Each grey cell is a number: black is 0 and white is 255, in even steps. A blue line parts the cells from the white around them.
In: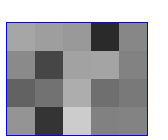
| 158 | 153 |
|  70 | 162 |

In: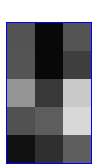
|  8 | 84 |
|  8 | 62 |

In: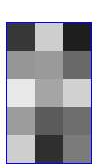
| 206 |  30 |
| 154 | 105 |

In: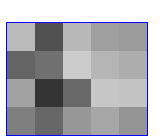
|  81 | 184 |
| 112 | 204 |

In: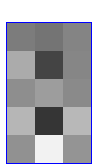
| 116 | 132 |
|  68 | 134 |

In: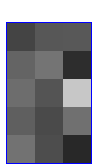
|  87 |  88 |
| 116 |  45 |

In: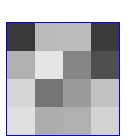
| 187 | 188 |
| 229 | 134 |

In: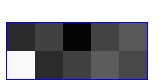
| 65 |  5 |
| 43 | 64 |
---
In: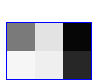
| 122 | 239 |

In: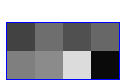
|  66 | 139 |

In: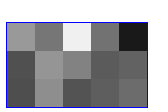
| 153 | 149 |  83 |

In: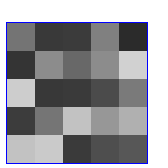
| 116 | 140 |  58 | 151 |  87 |

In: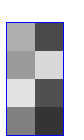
| 174 | 217 |

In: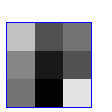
| 193 |  25 | 228 |

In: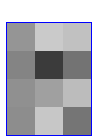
| 149 |  59 | 188 |

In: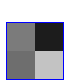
| 123 | 195 |
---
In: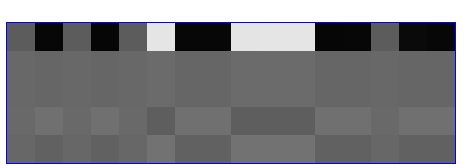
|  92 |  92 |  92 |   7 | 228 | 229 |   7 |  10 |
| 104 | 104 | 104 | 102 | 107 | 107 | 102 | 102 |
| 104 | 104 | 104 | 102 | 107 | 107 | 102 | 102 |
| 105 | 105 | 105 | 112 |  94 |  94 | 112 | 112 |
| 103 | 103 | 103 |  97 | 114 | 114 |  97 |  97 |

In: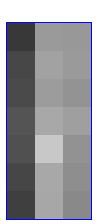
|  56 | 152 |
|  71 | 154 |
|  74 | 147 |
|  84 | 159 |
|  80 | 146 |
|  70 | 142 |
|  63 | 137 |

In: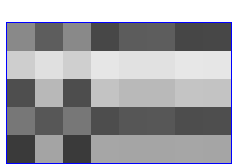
| 137 | 137 |  92 |  70 |
| 206 | 207 | 225 | 231 |
|  78 |  77 | 185 | 196 |
| 119 | 119 |  86 |  77 |
|  58 |  58 | 165 | 166 |

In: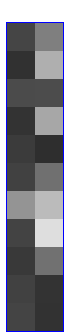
|  69 |
|  49 |
|  75 |
|  51 |
|  59 |
|  65 |
| 148 |
|  67 |
|  57 |
|  65 |
|  68 |

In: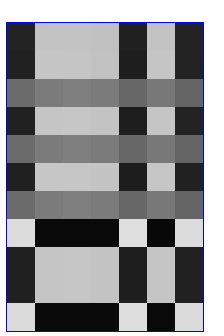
|  35 | 196 |  32 |  35 |
|  33 | 197 |  30 |  34 |
| 107 | 127 | 103 | 100 |
|  33 | 198 |  30 |  34 |
| 107 | 127 | 103 | 100 |
|  32 | 198 |  29 |  33 |
| 107 | 127 | 103 | 100 |
| 220 |   9 | 223 | 220 |
|  32 | 198 |  30 |  33 |
|  32 | 198 |  30 |  33 |
| 219 |  10 | 222 | 219 |

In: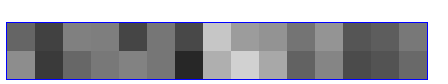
| 101 | 128 |  69 |  72 | 156 | 116 |  85 | 120 |
| 141 | 103 | 130 |  39 | 209 |  98 |  75 | 105 |

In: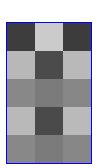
|  61 |  60 |
| 184 | 185 |
| 136 | 135 |
| 185 | 186 |
| 136 | 135 |
